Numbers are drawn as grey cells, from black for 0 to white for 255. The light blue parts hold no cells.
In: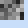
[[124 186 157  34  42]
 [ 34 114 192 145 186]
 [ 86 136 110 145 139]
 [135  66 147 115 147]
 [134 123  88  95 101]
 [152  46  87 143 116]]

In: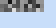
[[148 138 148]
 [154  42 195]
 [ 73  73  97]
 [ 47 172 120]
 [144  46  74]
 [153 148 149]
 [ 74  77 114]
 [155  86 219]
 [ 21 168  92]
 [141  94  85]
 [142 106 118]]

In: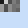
[[102 118  99]
 [124 113 113]
 [ 77 141 141]
 [205  80  79]
 [ 25 153 153]]

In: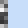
[[164  84 177  71 111  71 151]
 [125 187 248  76  64  51 199]]

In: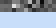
[[ 76 107  85]
 [124  79 106]
 [ 99 106  75]
 [ 10  45  86]
 [133 115  69]
 [ 44 145  43]
 [181  27  95]
 [102  74 159]
 [ 78 112 108]
 [125 162 103]
 [129 222  47]
 [ 82 106 104]
 [ 72 110  96]
 [ 83 110 105]]

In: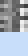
[[198  62 206 157  67 206 167 208]
 [237  92 237 230  85 239 223 241]
 [108  95 123  82 102 103  86 104]
 [101 106  97 139 105  95  92 101]
 [145 152 142 136 158 158 156 146]
 [121 183 125 141 182 116 144 128]
 [ 91 152  91 139 160  78 162  80]]

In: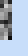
[[ 36 158 145  55  65  67 130  87  64  13]
 [144 205 154 141 134  31  91 146 171 203]
 [ 86  45 140 172 162  56 176 141 127 150]]

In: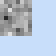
[[175 165 121 164 155 131 111 132 161]
 [156 137 144 196 168 188 190 190 162]
 [198 174 143 167 180 178 172 133 135]
 [107 161 129 154 162 172 174  84 125]
 [165 176 143 173 150 148 184 147 166]
 [153 119 222 159 112 122 142 154 222]
 [136 173 138 126  40 144 147 163 178]
 [203 175 163 141 139 160 141 136 153]]

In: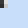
[[223 200]
 [ 57  45]]
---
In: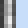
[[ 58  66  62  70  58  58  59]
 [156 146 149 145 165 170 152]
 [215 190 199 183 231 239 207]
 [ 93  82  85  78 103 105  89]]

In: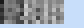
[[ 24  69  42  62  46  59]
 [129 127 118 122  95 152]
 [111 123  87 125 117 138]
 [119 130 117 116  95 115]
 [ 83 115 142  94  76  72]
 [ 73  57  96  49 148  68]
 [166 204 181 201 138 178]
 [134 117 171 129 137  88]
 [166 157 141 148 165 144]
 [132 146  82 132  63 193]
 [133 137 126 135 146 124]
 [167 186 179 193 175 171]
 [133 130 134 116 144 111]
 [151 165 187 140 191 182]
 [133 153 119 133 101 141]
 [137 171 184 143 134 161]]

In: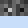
[[ 71  97  90  96]
 [ 81 124  44 127]
 [ 59  69 200  61]
 [100 103 109 108]
 [116  61  60  61]
 [ 69  94  18  98]
 [ 49  77  90  77]]

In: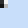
[[ 47  19]
 [244 184]]

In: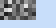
[[139 157  94 157  39]
 [ 80  30 206  30 164]
 [215  72 229  57  89]
 [ 76 140 122 119  76]
 [158  67  67  86 141]
 [ 78 145 147 131  78]
 [157 229  63 164  63]
 [124 109  86  86 113]
 [ 99 142 103  51 134]]

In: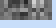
[[106 104 112  98 115]
 [148 134  89 132 123]
 [ 70  66 122 119 129]
 [ 58  89 139  80  91]
 [ 60  74 120  89 100]
 [ 97 125 158  50  75]
 [ 39  81 156  55  92]
 [111  99 102 112 111]
 [208 181  72 159 132]
 [142 139 127  97  92]
 [186 159  73 162 128]
 [104  98 119 109 131]
 [116 113 116  86 101]]

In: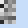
[[234  33 226 198 136  44]
 [ 95 198 104 164 121 195]
 [153 139 152 177  98 146]
 [132 194 144 214  93 198]]
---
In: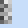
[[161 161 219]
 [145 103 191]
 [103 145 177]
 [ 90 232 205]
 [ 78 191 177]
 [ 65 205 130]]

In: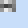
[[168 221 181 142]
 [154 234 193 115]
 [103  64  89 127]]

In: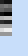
[[221 236 236]
 [180 192 192]
 [165 165 165]
 [151 151 151]
 [109 121 109]
 [ 97  84  84]
 [ 46  33  33]
 [ 33  17  17]
 [ 17   2   2]]

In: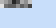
[[225 111  96  96 143  96 127  67]
 [181 157 127  39  81 169 143 196]]

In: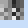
[[207 109 138 223  53 138]
 [195 123 150 237  69 150]
 [182 166 123  53  85  97]
 [166 166 123  39  85  97]
 [138 182 150  39 166 109]]

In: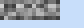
[[206  63  90  63 206 194  90  77 194 103  77 129 194 194 141]
 [153  90 116 103 153 153 141 165 141 181 153 103 153 165 103]
 [141 116 129 116 129 116 141 153 129 165 129  77 116 116  63]
 [129 116 165 181 116 141 153 165 129 181 181 141 129 129 153]
 [ 63 181 116 103  63  90 141 116  77  90 103  63  77  90  63]]

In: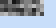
[[170 186 141 156 129  86 141 102  74 170  74]
 [116  86 102 102 116 170 129 156 186 141 156]
 [ 74  47  86  62  47  47 116 116  34 116 170]
 [ 62  62 129  21  47 102 129 129  74 102 201]]

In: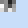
[[249 145  77 161]
 [217 145 233 174]
 [131 145  35 105]]

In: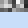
[[179 220 206  79 167 206  38]
 [153 194 124  64 248 153  52]
 [ 93 108  64 167 137 124 108]]
